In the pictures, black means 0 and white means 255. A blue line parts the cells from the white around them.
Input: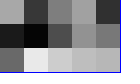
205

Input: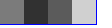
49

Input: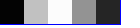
252

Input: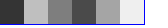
74

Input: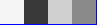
57

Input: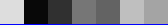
99
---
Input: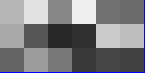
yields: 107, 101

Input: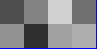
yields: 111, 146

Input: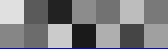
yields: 121, 134

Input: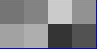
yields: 146, 162

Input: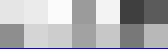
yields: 91, 142

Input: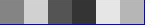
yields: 182, 132

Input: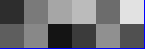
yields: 226, 94

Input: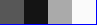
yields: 250, 87
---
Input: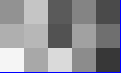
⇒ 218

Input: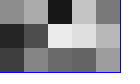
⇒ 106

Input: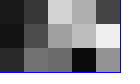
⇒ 107

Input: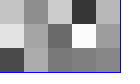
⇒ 121

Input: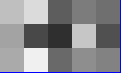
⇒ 105

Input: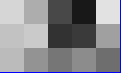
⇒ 118

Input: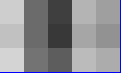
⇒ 93
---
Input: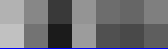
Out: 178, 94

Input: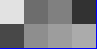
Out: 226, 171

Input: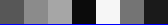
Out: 87, 26

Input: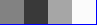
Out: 130, 251

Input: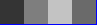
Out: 52, 106

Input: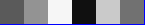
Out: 90, 113

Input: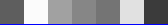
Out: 94, 59

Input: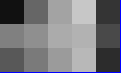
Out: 17, 44
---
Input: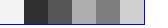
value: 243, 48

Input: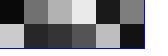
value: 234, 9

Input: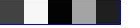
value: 246, 3

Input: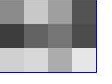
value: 230, 62

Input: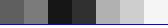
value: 245, 22

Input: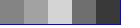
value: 212, 57
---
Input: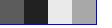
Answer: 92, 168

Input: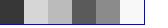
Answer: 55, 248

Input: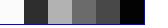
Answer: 251, 3

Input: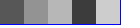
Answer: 87, 205

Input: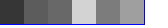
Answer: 54, 159

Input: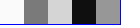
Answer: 250, 151

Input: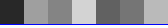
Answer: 40, 186

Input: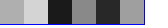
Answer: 175, 159

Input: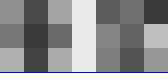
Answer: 144, 150

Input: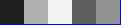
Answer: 32, 145
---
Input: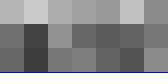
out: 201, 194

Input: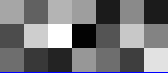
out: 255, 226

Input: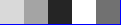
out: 255, 217

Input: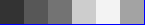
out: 243, 205

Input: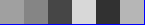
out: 216, 182

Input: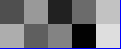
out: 222, 194

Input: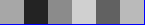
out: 208, 186

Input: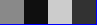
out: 204, 137

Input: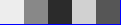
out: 237, 209
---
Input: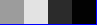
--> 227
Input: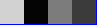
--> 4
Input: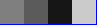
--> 91
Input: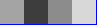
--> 61
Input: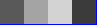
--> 164
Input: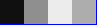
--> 143
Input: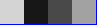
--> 23
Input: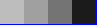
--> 160
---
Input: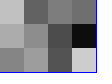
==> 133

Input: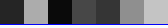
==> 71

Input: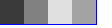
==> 58

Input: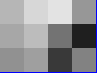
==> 145

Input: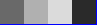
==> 105

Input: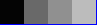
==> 4
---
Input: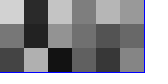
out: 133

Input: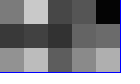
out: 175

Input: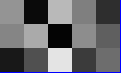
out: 109

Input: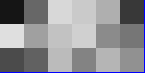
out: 145

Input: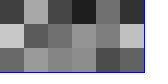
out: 98

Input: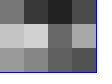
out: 82

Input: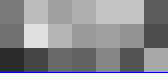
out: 168

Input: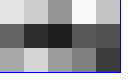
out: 59

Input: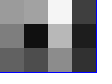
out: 49
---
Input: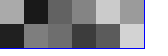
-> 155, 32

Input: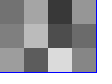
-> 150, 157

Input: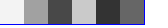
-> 102, 243

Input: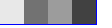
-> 65, 232

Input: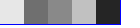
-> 37, 231

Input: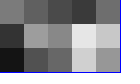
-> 110, 20

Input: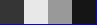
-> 21, 53
